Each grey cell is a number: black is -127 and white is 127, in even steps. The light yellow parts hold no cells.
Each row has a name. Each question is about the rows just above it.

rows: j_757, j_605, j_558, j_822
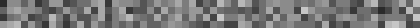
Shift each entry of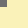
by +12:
[-4]
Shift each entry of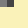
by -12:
[-15 -71]
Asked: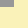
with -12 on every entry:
[12 12]

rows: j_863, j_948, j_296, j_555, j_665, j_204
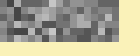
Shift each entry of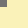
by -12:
[-24]
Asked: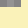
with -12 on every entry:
[-8  7 -8]
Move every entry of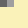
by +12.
[-15  43]
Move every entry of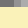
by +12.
[ 0  0 31 56]
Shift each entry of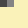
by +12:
[-45  16]

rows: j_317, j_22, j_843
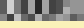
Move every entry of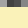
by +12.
[ 47 -49 -37  18]
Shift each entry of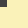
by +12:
[-49]
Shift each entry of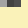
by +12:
[ 47 -49 -37]

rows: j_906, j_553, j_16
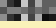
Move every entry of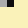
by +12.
[  55 -102]
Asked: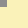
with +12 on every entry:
[26]
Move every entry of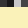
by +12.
[-63 -90  83 -47]
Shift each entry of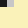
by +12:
[-90  83]
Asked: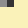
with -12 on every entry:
[  2 -87]
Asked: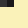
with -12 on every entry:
[ -87 -114]
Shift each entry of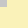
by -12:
[59]

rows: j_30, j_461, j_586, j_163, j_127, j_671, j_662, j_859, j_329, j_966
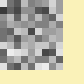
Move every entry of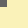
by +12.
[-15]
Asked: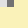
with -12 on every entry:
[ 85 -25]
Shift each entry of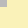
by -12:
[47]

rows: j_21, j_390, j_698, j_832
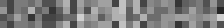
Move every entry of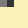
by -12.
[-16 -86]
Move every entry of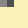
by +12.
[ 20 -34]
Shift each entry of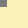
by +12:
[8]
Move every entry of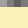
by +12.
[ 45   8 -20   8]
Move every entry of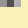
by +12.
[ 33 -34  61]

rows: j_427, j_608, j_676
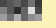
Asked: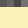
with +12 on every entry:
[-28 -14 -43  -1]
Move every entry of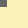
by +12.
[-14]
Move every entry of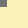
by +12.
[-1]
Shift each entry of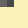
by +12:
[-14 -43]
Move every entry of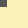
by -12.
[-52]
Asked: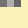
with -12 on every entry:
[-25  33 -38]

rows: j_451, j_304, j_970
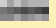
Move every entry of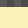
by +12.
[-25 -40 -25 -40]
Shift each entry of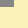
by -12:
[-6 -6]
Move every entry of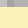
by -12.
[53 23 38 38]
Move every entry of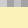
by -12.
[65 23 53 23]
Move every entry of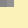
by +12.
[18 31]
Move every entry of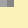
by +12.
[47 18]

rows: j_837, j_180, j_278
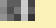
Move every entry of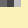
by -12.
[-34 -71  50]
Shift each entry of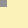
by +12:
[30]
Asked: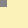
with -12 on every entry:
[-7]

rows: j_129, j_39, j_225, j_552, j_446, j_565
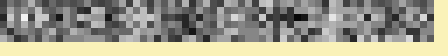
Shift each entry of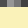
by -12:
[-62  10 -22 -75]
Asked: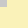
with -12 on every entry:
[61]
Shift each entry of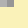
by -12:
[37 10]
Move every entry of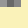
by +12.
[ 34 -11  18]
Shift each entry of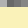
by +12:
[ 61 -11   2  18]
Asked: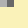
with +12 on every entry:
[ 61 -11]

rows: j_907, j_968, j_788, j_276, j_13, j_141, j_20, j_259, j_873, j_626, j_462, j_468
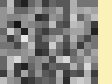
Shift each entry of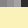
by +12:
[ 17  31  47 -70]
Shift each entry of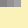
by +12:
[17 31 47]
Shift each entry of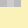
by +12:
[72 88 72]
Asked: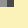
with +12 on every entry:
[ 31 -42]
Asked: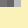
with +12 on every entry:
[  1 -13  72]

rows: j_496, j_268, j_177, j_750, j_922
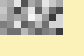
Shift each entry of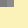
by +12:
[11 24]
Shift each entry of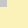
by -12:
[59]
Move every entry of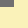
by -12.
[-27 -27]
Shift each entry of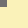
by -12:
[-27]
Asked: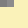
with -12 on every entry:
[-13   0]
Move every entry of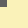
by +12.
[-19]
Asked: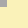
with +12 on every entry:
[53]

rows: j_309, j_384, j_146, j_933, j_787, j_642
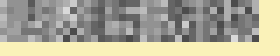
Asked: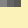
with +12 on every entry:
[ 16 -14 -26]
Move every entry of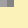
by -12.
[21 -8]

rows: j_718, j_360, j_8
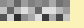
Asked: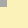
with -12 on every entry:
[29]
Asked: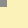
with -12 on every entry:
[1]
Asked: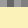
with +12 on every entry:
[ 40 -13  40  12]
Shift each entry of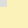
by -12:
[82]
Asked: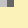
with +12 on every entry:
[ 79 -13]
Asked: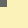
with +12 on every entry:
[-13]
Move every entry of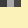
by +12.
[-56  53 -44]

